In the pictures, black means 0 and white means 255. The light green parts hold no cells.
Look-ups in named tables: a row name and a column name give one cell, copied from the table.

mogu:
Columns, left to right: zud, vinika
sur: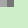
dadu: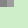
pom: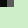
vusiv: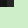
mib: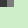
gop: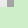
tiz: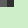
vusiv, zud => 21
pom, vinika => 92
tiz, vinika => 48
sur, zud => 166
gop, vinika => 164
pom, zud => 10
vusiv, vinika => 39
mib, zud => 57

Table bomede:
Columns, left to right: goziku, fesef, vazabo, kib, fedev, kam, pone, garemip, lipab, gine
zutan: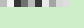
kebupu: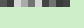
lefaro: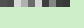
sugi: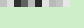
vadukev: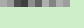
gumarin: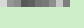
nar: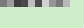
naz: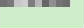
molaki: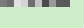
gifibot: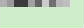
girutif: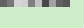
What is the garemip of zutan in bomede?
165
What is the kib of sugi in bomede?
96
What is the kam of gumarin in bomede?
116
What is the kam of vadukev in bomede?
98
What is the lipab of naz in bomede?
115
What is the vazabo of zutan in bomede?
54
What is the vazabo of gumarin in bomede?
140
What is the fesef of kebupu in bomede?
61
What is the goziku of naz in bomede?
114
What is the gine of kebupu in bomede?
67
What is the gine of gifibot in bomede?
190
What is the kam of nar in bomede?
76
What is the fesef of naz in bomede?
122
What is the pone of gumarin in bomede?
121
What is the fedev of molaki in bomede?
110
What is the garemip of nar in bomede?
149
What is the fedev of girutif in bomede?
128
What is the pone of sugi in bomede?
227
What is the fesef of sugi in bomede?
221
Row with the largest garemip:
sugi

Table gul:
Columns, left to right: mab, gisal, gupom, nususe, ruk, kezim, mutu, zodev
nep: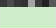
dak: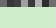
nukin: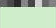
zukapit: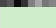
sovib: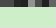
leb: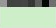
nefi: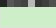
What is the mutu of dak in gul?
45
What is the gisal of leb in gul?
65
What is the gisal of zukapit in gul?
87
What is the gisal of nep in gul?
76
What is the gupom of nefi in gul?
74
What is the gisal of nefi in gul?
87
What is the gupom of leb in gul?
66
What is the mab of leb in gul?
152
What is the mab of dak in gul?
107
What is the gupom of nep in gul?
55
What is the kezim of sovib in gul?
75
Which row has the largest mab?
leb

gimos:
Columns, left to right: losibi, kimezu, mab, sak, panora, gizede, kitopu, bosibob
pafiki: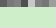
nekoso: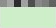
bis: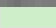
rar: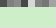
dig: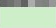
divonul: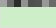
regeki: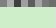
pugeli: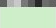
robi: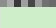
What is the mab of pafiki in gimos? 129
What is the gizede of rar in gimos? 129
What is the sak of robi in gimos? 159
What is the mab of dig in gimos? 126
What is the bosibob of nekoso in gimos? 98
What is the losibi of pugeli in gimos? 96

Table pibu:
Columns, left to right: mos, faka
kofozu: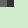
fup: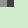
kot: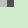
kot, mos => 191
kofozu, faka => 51
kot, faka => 81
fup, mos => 146
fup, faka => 66
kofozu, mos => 102
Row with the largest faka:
kot

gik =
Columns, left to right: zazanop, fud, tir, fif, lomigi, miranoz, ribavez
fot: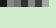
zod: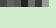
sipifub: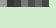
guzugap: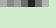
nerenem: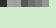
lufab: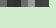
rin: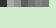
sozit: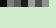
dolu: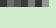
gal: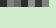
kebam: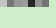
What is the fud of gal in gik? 127
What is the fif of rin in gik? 95
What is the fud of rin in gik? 168
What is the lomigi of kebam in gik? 39
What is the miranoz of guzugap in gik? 115
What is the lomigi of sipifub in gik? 77
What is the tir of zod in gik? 89
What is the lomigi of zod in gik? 111
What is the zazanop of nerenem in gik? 45
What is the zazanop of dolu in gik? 56

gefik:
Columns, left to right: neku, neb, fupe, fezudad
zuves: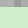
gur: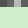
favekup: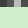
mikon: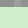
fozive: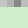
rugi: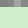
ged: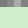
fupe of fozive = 135
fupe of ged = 169
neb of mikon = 144
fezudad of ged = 130
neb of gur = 103
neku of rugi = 130
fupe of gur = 183

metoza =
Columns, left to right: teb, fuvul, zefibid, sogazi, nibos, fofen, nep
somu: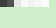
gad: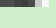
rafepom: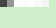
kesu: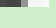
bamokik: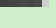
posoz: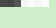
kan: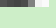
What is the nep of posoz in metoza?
252
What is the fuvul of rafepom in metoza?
151
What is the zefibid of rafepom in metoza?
252
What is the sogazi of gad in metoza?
62
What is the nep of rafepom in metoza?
244
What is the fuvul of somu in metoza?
82
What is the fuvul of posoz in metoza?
69

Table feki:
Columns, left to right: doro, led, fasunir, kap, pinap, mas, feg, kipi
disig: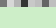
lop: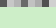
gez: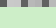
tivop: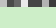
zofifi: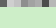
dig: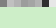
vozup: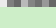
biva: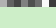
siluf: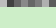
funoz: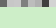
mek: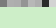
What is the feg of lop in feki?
80
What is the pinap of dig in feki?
164
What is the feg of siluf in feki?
176
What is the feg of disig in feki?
100
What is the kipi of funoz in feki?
211
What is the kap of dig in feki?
156
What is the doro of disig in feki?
119

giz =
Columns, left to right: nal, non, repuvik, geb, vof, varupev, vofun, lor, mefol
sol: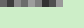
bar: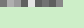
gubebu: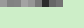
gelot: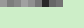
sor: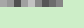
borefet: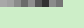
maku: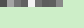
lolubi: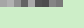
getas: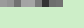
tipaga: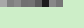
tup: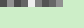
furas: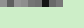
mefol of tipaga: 118
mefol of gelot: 115
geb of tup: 101
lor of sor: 109
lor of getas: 110
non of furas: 95
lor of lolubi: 133
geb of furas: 142
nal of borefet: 168
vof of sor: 194
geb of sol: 108
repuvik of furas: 149
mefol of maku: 137
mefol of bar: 136
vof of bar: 228

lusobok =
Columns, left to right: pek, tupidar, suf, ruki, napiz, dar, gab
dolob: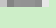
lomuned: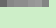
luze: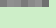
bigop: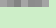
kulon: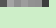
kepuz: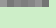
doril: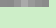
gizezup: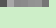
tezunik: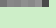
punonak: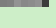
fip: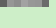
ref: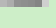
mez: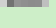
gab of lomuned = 132
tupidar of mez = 114
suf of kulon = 143
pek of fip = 96
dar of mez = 141
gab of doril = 139
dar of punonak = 146
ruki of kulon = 157
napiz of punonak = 140
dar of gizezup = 148
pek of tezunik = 117
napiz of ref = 139
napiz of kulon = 146
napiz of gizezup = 146
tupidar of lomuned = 135
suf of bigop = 131
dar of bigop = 142
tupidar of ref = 172
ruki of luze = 122
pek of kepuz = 152

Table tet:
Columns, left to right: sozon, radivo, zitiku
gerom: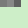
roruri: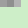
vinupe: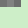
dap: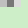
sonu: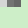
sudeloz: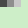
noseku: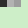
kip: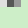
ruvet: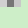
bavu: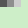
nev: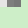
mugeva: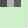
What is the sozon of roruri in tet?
158
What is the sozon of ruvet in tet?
208
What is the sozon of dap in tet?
191
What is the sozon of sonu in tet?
213
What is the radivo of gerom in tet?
136
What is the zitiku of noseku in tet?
157
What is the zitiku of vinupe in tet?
108
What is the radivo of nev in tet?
126
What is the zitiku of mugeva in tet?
95
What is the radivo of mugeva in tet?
177
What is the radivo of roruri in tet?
143
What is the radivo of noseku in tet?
178
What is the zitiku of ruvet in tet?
200

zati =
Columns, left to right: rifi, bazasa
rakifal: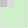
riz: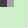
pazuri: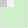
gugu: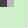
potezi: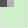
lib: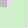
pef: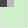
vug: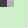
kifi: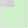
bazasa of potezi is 180
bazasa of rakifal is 218
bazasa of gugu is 186
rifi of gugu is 68
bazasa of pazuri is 243
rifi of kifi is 215
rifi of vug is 64
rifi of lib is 188
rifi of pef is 72
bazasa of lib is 225
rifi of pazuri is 200
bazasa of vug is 178

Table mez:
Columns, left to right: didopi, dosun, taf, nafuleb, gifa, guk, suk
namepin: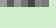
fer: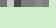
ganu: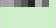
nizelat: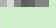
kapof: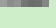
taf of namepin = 153
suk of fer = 129
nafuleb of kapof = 118
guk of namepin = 134
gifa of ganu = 40
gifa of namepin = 70
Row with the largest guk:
ganu

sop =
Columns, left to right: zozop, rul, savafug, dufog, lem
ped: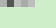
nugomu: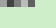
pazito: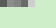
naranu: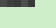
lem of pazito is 206
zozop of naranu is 74
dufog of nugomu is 187
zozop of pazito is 90
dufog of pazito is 107
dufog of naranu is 79
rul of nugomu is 66

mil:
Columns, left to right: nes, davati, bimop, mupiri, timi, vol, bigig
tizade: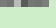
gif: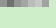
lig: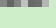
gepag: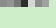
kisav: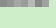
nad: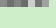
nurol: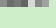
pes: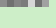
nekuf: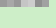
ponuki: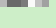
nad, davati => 112
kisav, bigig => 161
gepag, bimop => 119
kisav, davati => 149
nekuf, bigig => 161
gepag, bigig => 161
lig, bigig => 181
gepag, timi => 214
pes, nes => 141
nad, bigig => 161
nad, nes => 139
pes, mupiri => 123
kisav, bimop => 166
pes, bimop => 132
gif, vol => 199
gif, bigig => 162
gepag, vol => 138
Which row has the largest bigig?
lig

